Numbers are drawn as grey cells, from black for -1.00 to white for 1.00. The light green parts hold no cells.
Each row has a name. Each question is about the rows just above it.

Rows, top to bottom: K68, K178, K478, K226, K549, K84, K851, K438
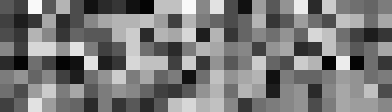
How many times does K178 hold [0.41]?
5
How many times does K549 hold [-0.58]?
3
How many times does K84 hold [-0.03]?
6

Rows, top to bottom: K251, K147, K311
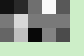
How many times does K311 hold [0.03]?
1
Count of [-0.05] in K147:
4

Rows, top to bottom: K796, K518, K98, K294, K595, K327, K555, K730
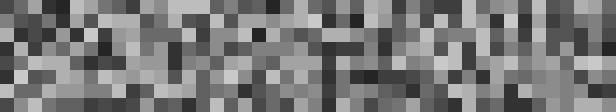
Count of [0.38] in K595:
4
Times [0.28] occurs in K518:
6

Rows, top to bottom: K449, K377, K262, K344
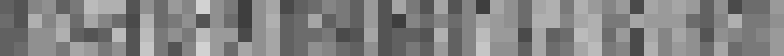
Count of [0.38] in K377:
7
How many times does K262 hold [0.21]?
6
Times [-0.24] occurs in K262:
9

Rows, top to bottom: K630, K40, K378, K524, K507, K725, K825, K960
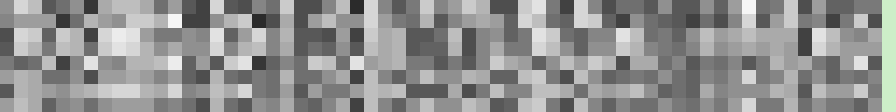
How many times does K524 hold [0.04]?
5
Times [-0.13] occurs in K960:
8

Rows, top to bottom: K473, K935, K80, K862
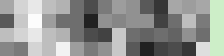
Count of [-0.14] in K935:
3
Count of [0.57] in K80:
1

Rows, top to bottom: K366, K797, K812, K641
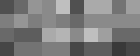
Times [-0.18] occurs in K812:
3
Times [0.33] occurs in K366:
2
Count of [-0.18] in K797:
1
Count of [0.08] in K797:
5
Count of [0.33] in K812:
1
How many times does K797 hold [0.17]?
1
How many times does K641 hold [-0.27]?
2

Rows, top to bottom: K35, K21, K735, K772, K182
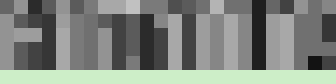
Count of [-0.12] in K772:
4
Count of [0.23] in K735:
4
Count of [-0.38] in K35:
1
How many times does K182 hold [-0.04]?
2

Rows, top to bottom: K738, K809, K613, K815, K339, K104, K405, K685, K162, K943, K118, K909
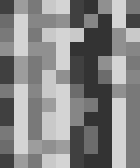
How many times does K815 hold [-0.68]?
0
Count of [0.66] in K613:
2

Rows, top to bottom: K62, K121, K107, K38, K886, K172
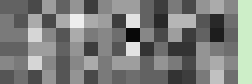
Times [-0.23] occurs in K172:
3
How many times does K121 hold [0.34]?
3
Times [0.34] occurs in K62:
1
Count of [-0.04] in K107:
3
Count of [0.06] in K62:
2

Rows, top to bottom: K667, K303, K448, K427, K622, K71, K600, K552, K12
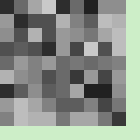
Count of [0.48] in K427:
1
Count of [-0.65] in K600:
1
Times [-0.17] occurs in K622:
3

